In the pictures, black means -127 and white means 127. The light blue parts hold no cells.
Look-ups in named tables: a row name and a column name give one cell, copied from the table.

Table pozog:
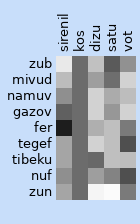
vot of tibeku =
61
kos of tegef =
-19
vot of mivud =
82
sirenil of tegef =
37
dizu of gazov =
82
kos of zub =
-19
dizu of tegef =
82
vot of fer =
-5
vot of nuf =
-48
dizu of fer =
47

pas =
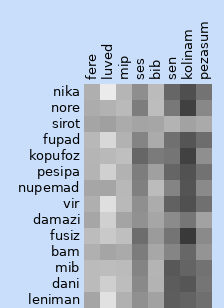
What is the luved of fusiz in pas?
73
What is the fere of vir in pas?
47
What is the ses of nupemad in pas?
0
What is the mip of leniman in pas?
49
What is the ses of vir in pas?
15
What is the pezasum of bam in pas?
20
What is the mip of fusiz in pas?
63
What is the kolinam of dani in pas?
-41
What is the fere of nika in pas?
47
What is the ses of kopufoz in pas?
-25
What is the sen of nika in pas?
-25
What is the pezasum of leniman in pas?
-16
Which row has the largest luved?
nika

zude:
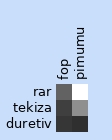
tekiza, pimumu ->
15
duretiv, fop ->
-73
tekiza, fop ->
-64
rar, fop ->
-29
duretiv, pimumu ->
-80
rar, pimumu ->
127
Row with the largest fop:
rar

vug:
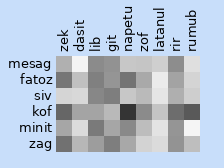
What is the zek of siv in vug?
85
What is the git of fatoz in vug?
21
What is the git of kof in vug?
57
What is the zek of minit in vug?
38
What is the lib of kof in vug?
36
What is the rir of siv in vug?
47
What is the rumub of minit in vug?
117
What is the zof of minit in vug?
61
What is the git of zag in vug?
-1
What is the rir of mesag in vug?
13
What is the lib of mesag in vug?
11
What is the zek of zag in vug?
-14

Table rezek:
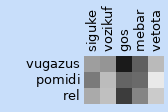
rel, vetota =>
75
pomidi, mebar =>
-21
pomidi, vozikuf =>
60
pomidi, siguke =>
-5
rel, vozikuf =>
64
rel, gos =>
-67
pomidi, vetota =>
105
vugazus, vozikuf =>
21
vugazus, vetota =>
58
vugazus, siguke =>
30
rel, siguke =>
42
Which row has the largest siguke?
rel

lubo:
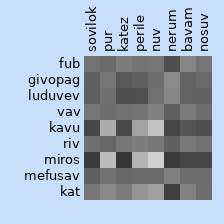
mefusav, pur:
-14
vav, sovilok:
-9
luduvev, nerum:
6
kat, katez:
-4
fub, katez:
-3
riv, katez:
-9
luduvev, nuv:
-14
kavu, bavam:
-43
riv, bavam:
-5
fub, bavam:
5
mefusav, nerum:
0
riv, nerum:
-30
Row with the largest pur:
miros

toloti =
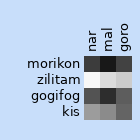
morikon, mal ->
-103
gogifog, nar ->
-44
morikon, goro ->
-61
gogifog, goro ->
-34
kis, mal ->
11
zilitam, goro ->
76
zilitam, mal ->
91
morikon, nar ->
-67
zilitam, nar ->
119
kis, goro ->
-27
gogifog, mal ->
-82
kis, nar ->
28
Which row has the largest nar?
zilitam

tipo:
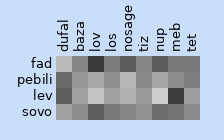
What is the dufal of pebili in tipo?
-22
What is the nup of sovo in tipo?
-19
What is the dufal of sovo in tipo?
32
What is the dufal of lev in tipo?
-33
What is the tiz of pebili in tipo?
9
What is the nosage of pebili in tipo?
55
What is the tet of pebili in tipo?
-1
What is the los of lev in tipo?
32
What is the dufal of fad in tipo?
57
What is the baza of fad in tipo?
6
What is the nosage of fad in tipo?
-36
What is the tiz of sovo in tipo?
18
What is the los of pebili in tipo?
15
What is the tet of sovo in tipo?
11
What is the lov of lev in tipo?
68
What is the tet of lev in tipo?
29
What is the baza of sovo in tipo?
13
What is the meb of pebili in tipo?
12
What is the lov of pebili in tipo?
41
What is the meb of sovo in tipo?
-11

